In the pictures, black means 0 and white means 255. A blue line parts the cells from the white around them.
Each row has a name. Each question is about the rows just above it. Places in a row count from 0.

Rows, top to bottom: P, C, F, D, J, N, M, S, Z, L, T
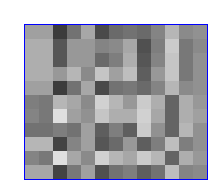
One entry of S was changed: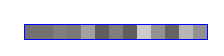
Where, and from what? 3, 114
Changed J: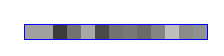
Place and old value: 10, 182
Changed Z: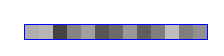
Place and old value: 0, 182
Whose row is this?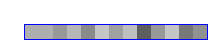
D
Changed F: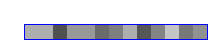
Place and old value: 2, 86
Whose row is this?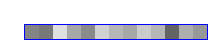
L

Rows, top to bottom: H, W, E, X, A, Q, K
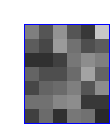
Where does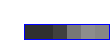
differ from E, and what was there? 5, 127
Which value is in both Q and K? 113
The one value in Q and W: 113
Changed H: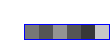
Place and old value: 0, 127
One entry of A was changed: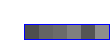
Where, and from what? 0, 71
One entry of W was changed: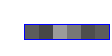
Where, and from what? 3, 113

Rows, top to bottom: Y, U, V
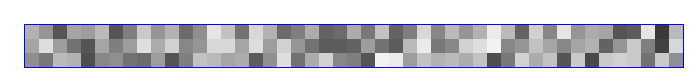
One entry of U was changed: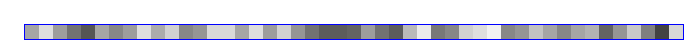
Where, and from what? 6, 127
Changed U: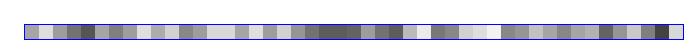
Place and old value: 12, 149
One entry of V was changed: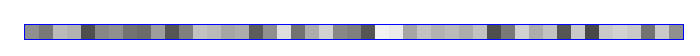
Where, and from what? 27, 157

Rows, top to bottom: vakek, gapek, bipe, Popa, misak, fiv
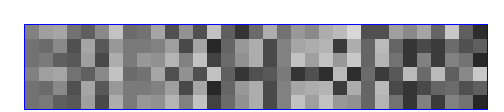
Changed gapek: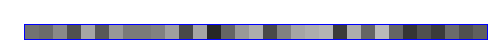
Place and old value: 28, 73
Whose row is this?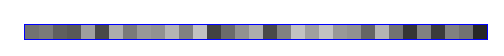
fiv
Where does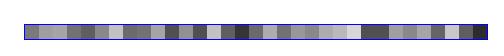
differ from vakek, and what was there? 0, 129
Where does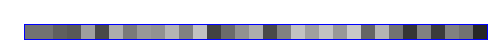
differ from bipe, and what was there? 1, 122
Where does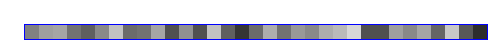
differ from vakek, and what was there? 31, 95
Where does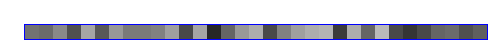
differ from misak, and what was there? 19, 165
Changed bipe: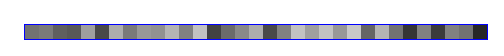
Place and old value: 15, 145

